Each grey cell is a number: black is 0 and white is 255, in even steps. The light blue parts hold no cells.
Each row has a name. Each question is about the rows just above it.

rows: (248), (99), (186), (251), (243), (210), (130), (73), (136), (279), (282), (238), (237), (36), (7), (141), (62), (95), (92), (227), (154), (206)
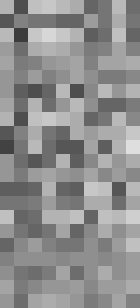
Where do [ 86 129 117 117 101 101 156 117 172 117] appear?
(99)
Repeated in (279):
[172]
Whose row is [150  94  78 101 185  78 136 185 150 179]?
(130)
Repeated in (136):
[185]
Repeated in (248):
[185]

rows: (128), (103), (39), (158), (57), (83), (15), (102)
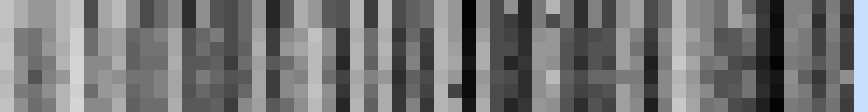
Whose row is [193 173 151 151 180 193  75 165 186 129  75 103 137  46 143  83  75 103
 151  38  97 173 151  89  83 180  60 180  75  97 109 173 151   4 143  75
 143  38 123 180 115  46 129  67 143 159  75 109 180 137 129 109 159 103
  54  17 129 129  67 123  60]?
(128)
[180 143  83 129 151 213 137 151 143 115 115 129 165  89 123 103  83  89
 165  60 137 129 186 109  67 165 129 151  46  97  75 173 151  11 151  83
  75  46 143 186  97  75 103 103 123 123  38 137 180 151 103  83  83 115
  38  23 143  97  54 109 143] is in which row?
(83)
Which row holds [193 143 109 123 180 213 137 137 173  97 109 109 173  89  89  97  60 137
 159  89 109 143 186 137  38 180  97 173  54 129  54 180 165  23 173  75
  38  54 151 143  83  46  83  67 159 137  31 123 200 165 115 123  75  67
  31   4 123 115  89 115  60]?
(102)
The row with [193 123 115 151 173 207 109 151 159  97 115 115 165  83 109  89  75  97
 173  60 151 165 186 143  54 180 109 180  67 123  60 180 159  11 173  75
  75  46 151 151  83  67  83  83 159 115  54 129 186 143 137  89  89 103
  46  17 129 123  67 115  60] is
(158)
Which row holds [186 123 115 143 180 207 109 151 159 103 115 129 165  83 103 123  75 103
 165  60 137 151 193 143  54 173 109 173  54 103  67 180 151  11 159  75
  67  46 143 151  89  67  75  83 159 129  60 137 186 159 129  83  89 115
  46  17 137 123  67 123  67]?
(39)

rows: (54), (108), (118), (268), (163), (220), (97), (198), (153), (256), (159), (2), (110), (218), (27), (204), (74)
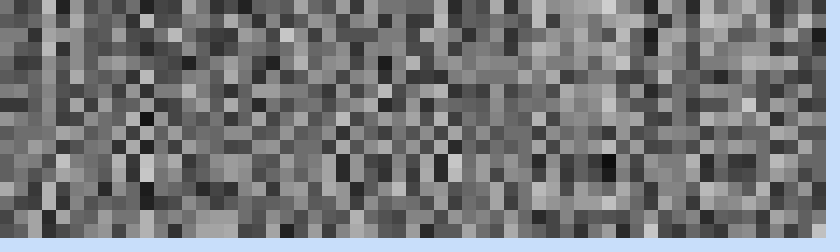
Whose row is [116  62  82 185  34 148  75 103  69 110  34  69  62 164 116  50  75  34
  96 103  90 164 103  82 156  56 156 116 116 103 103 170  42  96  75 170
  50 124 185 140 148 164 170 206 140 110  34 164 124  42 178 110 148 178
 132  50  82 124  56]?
(54)
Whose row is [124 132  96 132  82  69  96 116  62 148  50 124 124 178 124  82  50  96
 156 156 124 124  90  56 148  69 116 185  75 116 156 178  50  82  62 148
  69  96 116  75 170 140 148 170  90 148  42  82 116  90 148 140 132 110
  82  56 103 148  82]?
(97)
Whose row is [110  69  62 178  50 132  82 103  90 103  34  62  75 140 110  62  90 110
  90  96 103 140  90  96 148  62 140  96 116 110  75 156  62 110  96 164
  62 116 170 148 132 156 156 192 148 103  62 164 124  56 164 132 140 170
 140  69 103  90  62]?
(27)

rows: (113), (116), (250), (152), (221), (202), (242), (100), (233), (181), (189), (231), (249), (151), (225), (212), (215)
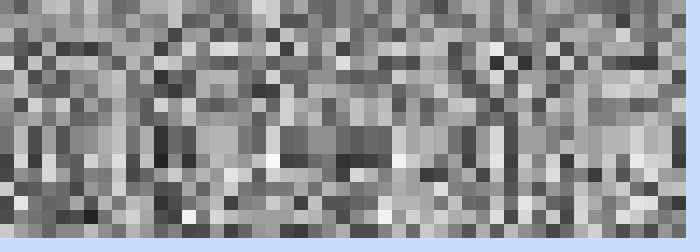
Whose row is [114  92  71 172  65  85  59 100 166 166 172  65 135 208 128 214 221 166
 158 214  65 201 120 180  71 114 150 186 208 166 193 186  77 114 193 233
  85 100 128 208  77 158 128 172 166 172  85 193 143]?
(152)
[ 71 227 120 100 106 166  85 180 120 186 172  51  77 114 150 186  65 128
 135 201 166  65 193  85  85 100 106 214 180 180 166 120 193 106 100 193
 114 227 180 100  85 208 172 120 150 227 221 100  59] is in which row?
(225)

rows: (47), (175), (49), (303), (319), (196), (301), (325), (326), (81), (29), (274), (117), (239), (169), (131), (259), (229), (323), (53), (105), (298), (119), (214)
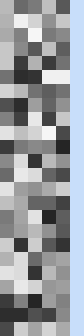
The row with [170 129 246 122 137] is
(49)
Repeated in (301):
[114]
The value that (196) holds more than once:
[240]
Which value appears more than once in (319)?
[59]

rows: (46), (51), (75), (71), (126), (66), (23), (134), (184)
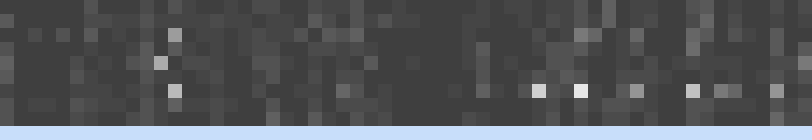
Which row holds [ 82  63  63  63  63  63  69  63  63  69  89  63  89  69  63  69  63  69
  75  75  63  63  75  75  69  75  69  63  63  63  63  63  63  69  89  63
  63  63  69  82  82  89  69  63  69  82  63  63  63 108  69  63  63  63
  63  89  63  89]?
(71)
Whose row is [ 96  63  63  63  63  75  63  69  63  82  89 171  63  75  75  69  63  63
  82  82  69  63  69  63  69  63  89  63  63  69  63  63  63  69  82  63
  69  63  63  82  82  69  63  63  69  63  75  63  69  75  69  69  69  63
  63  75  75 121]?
(126)
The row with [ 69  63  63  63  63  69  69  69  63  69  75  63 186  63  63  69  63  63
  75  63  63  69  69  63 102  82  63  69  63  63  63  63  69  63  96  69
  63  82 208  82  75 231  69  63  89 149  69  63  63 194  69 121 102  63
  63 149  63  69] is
(23)
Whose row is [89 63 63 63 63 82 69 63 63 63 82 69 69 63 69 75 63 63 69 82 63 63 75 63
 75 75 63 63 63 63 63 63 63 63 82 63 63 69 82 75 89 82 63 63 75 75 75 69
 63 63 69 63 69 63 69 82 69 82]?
(66)

